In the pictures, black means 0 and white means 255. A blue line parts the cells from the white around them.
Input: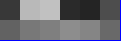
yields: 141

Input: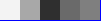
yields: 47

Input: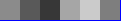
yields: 166

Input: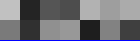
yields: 30

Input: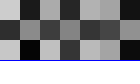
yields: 186

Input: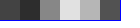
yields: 225

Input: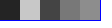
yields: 68
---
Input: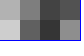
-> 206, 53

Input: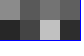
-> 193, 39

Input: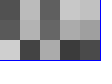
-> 207, 59

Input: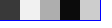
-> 241, 11

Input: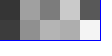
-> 244, 53

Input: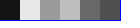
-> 232, 20

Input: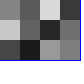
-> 218, 26
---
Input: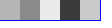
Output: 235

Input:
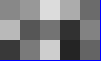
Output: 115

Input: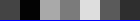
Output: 123

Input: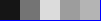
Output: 220

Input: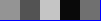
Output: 197

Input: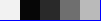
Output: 41

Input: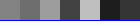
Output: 66

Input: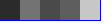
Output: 74

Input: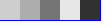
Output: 117

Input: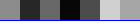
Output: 7
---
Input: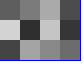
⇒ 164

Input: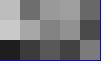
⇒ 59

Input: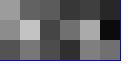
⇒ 119

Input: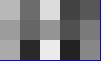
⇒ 41

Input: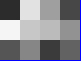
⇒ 134

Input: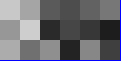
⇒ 112

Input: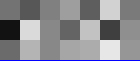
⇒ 180
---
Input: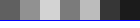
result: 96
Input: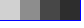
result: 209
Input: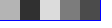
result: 180
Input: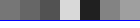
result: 118
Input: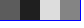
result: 92
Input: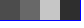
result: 76
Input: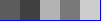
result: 92
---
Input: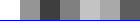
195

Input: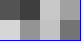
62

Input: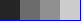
108

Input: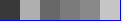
123

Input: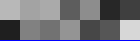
141

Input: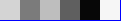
95
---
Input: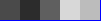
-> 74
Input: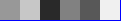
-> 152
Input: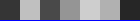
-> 53
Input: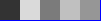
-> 51
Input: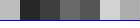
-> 189
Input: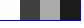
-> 253
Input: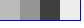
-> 187
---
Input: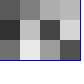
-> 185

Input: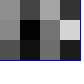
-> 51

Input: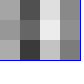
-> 137

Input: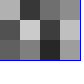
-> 141

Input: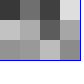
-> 222

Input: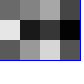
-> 69
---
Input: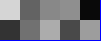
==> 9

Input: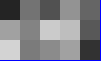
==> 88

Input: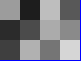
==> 138

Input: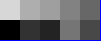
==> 103

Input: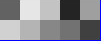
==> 159

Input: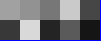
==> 70

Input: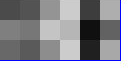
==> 98

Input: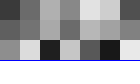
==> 129

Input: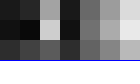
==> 233
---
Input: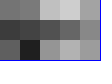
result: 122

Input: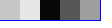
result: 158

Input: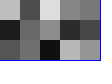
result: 112

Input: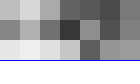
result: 142

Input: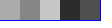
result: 134

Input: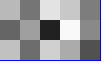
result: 159

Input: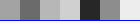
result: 163
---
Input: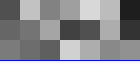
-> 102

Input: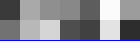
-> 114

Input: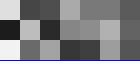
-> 28

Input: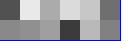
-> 137

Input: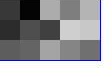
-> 44

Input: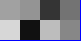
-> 215

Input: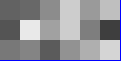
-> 84
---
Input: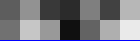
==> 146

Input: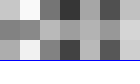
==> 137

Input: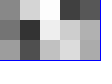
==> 51

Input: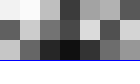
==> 204

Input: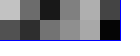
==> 108

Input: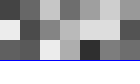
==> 75

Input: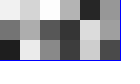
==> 173

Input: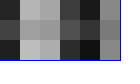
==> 159
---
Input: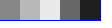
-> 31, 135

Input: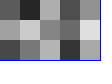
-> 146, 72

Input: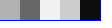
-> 13, 177

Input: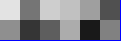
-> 80, 143

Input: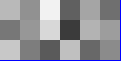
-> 111, 200

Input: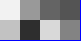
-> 84, 194
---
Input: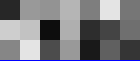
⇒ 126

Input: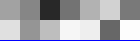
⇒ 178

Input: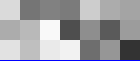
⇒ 205

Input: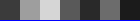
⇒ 41

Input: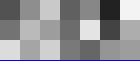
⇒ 135

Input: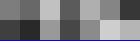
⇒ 175

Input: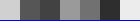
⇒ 113

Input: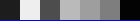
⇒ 158

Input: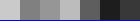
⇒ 94
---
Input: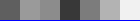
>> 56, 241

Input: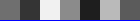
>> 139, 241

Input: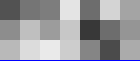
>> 199, 234

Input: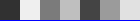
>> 191, 239

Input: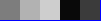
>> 206, 206

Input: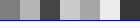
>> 203, 236
